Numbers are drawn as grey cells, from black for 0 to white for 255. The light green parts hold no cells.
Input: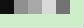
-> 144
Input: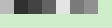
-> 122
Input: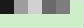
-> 125
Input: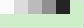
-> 187
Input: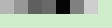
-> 128
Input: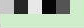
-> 84
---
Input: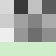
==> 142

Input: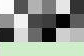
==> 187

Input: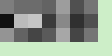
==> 117

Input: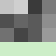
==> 154

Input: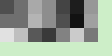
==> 120

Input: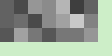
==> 150
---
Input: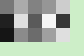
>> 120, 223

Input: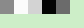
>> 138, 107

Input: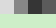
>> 219, 91

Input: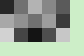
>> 39, 199

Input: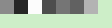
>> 138, 179

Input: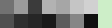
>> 114, 15

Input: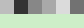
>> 189, 114

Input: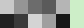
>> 201, 23

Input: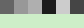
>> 101, 69

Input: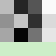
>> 188, 230
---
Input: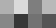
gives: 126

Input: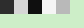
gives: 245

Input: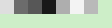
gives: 243

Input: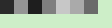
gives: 170

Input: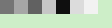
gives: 220

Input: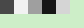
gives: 21

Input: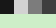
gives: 124

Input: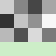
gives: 70

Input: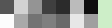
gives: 187
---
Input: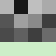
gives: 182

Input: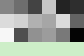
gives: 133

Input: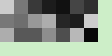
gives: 204

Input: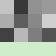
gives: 195

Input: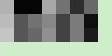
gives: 178

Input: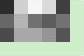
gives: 45

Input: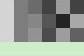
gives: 212

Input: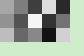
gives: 167

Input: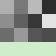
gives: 175
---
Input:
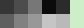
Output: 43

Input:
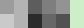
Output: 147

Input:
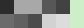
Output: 66

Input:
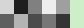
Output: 159

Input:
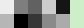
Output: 21

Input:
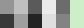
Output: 108

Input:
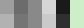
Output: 26
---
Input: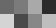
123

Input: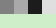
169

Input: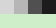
182

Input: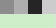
174

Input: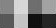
215

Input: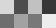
77
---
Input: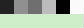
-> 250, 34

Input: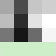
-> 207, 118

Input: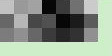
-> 203, 124

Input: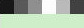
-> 65, 24

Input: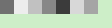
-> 165, 112

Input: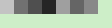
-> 136, 195

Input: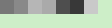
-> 201, 119

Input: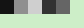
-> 101, 19
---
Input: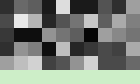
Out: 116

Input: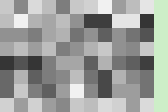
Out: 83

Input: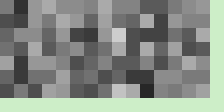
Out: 170

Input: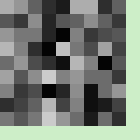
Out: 87

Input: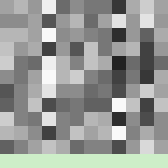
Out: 171
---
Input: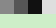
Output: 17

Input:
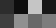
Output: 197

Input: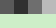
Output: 110

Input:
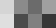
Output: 107

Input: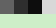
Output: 13

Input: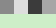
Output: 59
